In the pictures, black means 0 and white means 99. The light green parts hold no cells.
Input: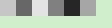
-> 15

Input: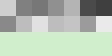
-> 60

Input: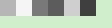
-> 80

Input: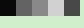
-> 81

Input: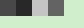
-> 76

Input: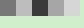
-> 65

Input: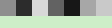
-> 65

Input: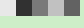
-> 75
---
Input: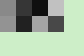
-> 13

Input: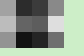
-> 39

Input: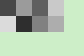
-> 18

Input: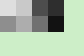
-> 67

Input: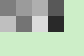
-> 45

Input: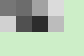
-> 31

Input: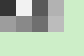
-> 53
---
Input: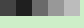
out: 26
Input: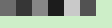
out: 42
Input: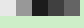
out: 90
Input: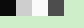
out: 4
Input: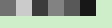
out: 43
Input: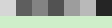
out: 83
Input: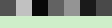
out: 32
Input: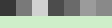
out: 21
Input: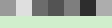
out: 59
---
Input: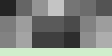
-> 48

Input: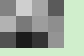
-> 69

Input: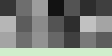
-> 71

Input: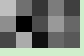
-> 55

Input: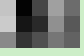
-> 79

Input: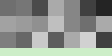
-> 63

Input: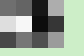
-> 86

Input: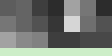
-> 46
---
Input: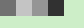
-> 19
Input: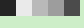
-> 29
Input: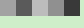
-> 22
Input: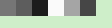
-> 27
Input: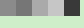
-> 22
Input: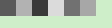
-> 65
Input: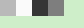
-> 49
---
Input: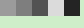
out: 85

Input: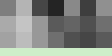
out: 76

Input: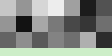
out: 92

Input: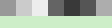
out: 92

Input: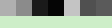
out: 76

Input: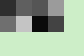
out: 76

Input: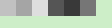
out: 86
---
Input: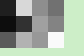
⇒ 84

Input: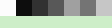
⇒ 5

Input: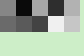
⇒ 4

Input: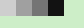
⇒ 62

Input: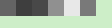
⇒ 24

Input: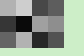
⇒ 80
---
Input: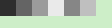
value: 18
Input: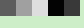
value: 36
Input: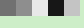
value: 44
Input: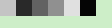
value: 76
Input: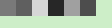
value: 47
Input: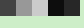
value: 26
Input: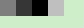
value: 49
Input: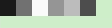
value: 10
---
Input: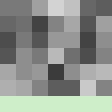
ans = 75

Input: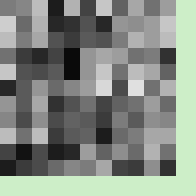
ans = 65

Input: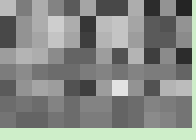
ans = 17

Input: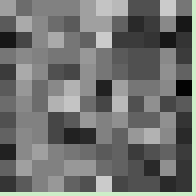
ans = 31

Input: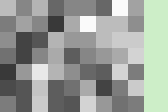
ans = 40

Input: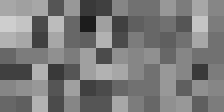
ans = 48
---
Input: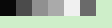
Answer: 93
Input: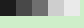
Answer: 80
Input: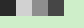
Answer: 55
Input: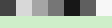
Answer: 37
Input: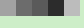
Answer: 17
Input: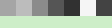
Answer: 95
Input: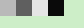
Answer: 89
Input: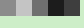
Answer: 11
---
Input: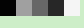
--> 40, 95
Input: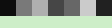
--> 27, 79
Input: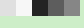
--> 14, 96
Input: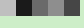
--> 41, 74
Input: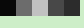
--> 75, 75
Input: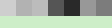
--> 33, 80
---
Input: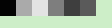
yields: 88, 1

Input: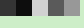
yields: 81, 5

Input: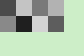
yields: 82, 12

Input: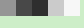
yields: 96, 18

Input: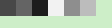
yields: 94, 11

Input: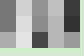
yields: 88, 19

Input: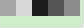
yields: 84, 11

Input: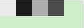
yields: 91, 11

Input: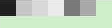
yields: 91, 13

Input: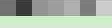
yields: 79, 22
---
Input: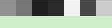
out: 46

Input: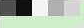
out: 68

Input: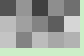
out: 58

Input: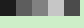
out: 36

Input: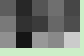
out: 36

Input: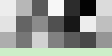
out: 54

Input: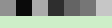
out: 46

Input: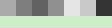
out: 56

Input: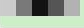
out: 47

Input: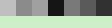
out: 47
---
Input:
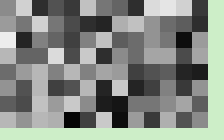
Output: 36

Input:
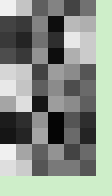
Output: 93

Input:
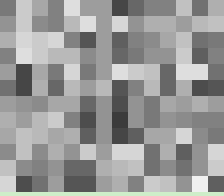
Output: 75

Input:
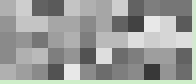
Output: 53

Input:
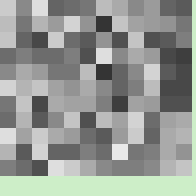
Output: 70

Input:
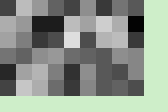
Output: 15

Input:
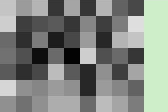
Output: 83
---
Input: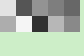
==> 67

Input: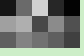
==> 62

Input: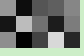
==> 8

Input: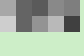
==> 80

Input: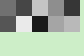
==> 33

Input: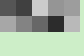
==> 65

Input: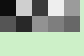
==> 33
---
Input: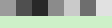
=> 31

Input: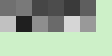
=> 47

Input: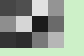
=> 31

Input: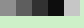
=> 37

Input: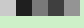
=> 12

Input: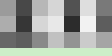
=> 28

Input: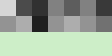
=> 29

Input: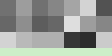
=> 61

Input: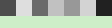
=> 86
